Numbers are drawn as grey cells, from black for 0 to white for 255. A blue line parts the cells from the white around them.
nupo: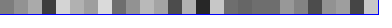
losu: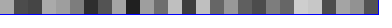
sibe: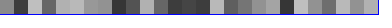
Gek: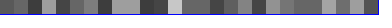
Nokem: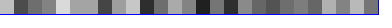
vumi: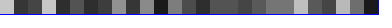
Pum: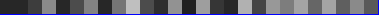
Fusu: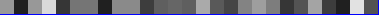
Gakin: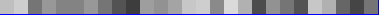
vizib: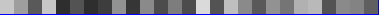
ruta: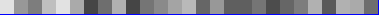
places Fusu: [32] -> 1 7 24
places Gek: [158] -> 3 8 9 25
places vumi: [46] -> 4 6 14
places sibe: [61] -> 1 12 14
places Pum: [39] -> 0 1 4 7 16
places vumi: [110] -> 25
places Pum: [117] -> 8

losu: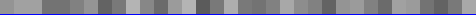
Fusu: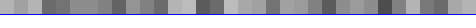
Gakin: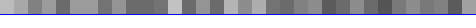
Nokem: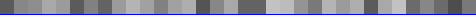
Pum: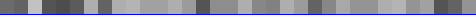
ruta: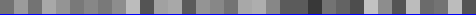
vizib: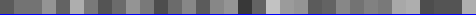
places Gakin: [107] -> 4 9 10 13 15 20 24 26
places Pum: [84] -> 3 14 31
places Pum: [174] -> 6 8 12 17 20 27
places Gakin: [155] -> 3 5 6
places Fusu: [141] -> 5 6 24 26

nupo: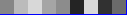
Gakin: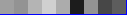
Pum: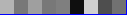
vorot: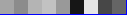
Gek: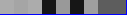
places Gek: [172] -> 0 2
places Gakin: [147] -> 1 6
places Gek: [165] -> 1

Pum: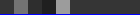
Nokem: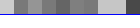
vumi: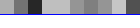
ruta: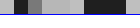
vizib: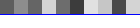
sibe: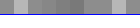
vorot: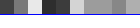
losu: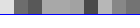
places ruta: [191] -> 0 5 9
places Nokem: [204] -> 0
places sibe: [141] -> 0 2 6 7 9
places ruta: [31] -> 1 6 7 8
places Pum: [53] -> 0 5 6 7 8 9
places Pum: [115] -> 1
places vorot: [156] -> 6 7

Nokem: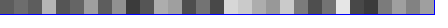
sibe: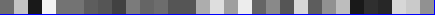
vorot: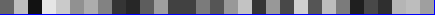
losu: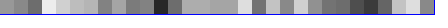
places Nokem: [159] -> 6 12 28 30
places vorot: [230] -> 3
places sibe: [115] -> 4 5
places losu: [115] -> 18 23
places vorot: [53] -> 8 18
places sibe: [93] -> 6 22

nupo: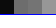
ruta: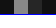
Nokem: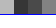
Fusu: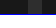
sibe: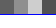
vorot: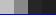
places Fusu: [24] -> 0 1 3
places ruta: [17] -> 0 3

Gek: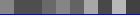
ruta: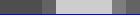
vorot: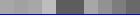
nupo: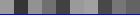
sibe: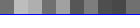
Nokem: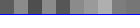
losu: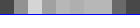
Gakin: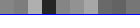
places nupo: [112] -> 3
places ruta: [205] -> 4 5 6 7
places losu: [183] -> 4 6 7
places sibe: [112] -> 0 3 9
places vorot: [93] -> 4 5
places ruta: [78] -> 0 1 2

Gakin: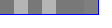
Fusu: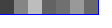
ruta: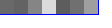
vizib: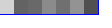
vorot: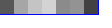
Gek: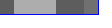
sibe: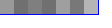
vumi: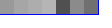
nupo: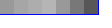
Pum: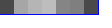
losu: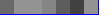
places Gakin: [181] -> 1 3
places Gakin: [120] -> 0 2 4 5
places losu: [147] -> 1 2 6
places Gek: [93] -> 0 4 5

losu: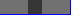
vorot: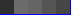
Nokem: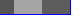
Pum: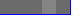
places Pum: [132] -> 3
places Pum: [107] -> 0 1 2 4
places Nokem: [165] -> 1 2
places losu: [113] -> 0 1 3 4
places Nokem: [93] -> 3 4
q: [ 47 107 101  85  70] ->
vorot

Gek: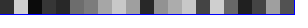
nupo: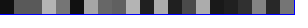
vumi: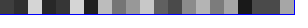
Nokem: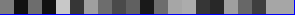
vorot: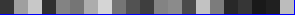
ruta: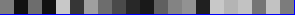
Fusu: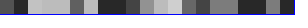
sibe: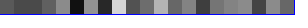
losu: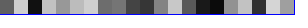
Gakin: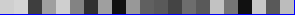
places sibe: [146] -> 6
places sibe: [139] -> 4 17 19
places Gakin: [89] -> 11 14 19
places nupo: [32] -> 10 12 16
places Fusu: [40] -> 1 7 8 17 18 20
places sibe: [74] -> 1 2

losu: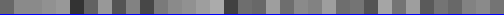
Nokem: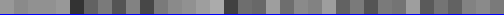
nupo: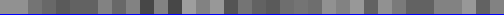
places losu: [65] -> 16
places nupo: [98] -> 5 6 18 26 29 30 34
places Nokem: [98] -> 6 24 32
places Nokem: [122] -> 7 11 25 27 35
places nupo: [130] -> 7 9 11 14 24 31 32 35

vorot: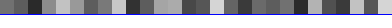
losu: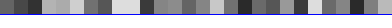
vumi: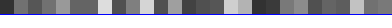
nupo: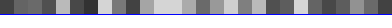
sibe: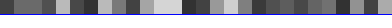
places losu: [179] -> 3
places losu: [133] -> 11 14 24
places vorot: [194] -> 4 25
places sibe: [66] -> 0 9 14 26
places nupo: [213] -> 7 11 12 21
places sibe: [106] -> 1 2
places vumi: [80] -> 8 11 14 22

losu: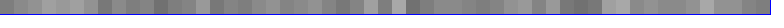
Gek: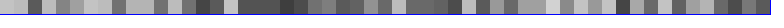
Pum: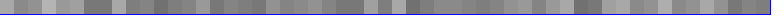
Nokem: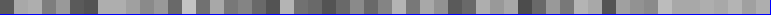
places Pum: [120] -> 6 7 15 18 24 25 42 52
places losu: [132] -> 10 13 16 20 23 25 33 35 38 53
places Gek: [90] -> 2 15 24 34 54
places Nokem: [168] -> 1 15 30 36 42 48 49 51
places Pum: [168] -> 0 8 28 40 44 50

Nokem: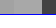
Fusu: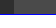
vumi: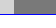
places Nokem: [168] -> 1 2
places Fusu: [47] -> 0
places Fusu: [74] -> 1 2 3
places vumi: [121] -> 1 2 3

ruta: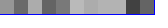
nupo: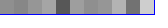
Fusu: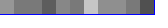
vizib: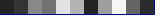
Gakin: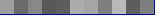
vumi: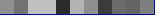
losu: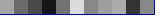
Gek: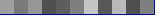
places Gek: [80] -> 3 9
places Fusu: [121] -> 1 2 5 9

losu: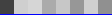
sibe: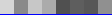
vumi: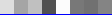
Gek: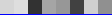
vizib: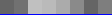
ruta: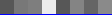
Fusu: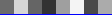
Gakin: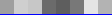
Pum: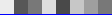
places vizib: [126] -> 7
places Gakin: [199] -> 2

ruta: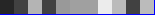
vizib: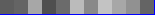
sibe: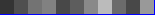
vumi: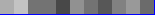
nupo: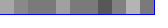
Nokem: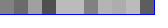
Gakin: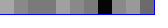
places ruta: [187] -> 8 10
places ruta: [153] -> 4
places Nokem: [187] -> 4 5 9
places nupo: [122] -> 2 3 5 6 10
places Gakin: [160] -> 4

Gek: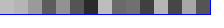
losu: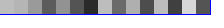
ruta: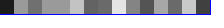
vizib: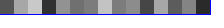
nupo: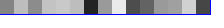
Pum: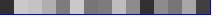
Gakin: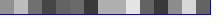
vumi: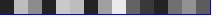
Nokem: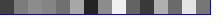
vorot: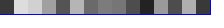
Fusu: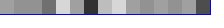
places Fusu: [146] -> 1 2 10 12
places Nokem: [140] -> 2 7
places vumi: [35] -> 0 3 6 11
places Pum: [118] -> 6 12
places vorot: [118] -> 8
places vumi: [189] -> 1 5
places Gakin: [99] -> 4 10 14

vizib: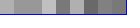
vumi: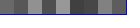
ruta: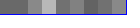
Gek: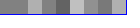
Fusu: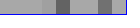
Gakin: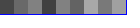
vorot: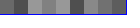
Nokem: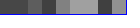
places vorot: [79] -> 1 5
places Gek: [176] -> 2 8
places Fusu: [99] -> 4
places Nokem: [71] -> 0 1
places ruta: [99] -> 6
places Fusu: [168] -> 0 1 2 5 6 8

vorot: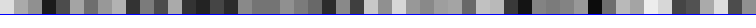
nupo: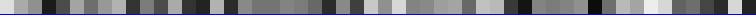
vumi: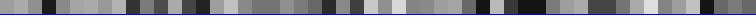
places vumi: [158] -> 0 15 31 40 48
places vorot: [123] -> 10 21 39
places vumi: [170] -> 1 6 12 41 45
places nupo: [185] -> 35 44
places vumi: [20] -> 34 37 38 50

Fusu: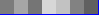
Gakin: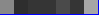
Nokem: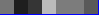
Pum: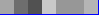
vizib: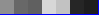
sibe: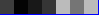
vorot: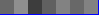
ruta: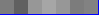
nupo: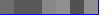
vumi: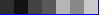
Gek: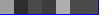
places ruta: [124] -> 0 5
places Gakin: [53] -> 2 3 5
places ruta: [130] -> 6

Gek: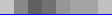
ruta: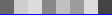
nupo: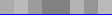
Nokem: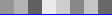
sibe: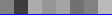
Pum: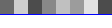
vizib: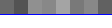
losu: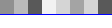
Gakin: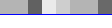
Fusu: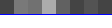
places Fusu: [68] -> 0 5 7
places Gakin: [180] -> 0 1 5 6
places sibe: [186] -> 7
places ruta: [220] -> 2 6

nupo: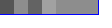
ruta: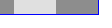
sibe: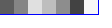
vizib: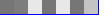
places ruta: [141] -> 0 4 5 6
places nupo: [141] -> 1 4 5 6
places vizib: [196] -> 6
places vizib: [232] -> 2 4
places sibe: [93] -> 0
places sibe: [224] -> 2

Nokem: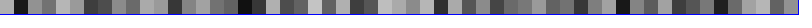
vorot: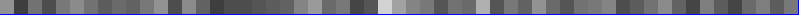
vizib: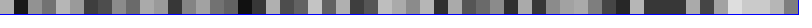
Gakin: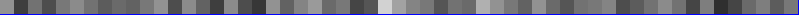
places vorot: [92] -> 7 19 45 51 55
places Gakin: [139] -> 5 13 16 47

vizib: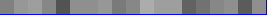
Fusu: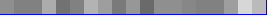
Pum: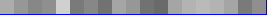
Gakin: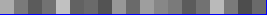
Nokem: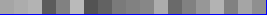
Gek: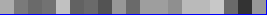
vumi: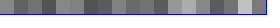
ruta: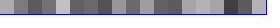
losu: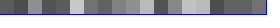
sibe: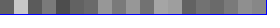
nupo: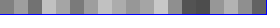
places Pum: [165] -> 8 12 16
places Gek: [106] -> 2 6 9 16
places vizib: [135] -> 3 9 15

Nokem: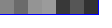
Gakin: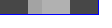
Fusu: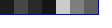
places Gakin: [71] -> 0 1 5 6
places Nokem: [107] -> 1
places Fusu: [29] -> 0
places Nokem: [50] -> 6

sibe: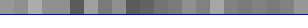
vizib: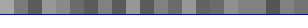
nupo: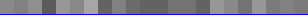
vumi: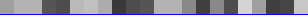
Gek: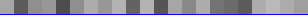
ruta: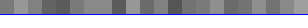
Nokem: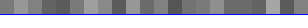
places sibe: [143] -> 1 3 4 8 13
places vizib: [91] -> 2 6 8 10

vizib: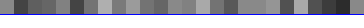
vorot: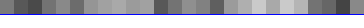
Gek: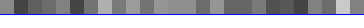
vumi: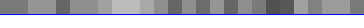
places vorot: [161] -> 7 10
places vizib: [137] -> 0 12 17 18 25
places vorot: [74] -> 2
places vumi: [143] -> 5 6 11 13 17
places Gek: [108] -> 3 14 23

